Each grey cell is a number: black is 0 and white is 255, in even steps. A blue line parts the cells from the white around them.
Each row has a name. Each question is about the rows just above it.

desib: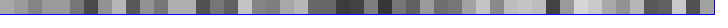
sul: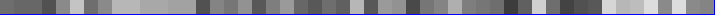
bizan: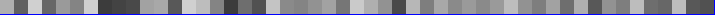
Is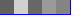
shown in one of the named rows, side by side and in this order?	yes
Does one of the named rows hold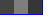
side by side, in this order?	yes
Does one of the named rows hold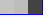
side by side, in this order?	yes
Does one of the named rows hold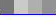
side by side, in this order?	yes

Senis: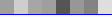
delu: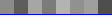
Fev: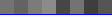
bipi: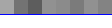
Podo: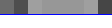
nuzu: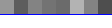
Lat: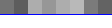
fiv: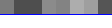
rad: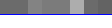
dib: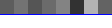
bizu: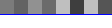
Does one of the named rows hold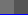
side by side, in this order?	yes
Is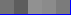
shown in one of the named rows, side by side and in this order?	yes
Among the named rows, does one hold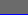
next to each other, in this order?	yes
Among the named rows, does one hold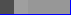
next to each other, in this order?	yes
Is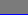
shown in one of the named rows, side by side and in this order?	yes

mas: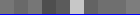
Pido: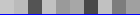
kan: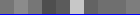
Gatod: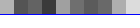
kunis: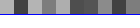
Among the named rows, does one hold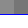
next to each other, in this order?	yes
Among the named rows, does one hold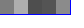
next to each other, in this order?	yes
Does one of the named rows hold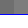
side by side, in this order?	yes
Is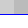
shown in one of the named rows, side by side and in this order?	no
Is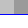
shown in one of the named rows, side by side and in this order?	yes

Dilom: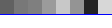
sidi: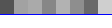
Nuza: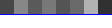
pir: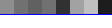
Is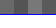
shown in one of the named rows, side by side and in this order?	no
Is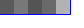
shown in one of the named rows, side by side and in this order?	yes

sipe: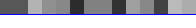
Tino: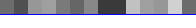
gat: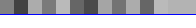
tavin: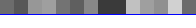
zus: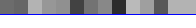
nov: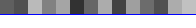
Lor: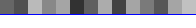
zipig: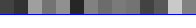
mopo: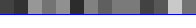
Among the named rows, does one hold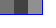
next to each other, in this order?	no
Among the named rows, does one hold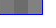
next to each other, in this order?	no

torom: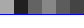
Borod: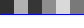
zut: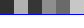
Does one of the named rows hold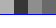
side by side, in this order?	yes
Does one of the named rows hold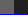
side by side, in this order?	no
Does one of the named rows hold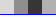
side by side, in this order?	no
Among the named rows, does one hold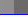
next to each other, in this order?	yes

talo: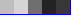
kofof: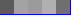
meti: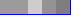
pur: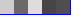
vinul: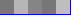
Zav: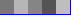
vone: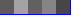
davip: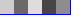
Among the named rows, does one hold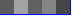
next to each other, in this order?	yes
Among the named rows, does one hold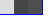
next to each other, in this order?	yes

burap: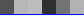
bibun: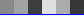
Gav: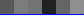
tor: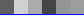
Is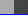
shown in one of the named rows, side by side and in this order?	yes
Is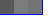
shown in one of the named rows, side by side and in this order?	yes
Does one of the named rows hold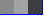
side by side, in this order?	yes
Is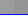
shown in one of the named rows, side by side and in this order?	no
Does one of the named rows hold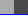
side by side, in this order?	no

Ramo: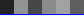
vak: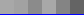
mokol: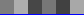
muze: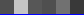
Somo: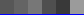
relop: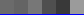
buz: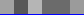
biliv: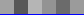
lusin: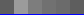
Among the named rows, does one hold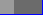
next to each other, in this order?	no
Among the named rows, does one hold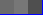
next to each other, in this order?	no
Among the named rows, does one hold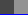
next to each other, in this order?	no
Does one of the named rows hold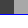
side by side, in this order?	yes
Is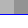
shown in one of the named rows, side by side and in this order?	yes
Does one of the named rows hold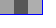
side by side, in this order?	no
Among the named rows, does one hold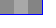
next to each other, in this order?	yes

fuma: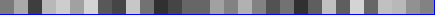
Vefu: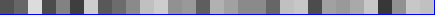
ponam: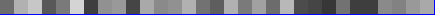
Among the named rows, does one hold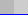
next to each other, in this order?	yes
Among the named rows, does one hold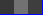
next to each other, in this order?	yes
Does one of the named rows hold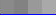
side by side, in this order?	yes
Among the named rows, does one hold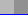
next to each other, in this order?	yes
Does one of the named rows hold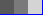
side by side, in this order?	yes

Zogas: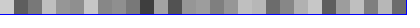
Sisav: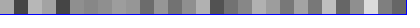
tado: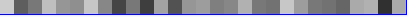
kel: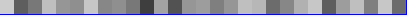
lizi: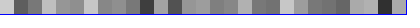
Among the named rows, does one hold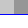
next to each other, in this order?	no
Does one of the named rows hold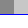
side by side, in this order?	no
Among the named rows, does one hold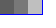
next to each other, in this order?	yes
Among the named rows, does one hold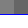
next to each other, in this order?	yes
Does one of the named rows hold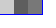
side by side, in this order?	yes
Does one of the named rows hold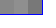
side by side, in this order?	yes

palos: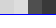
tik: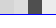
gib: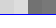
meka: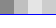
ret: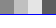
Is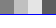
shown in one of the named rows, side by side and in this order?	no
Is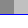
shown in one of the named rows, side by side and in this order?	yes

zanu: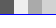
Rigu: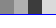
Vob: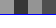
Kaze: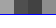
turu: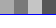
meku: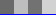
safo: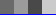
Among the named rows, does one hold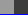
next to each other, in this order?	no
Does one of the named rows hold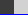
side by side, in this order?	no
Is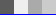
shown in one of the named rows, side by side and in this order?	no
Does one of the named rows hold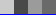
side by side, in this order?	no
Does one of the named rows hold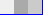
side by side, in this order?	no

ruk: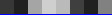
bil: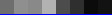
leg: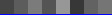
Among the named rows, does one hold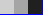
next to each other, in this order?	no
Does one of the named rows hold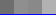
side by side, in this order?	yes
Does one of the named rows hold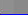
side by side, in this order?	yes
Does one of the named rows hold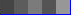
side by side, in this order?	yes
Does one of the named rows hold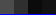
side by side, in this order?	yes
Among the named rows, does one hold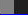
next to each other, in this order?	no
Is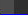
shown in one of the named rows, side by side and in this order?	yes

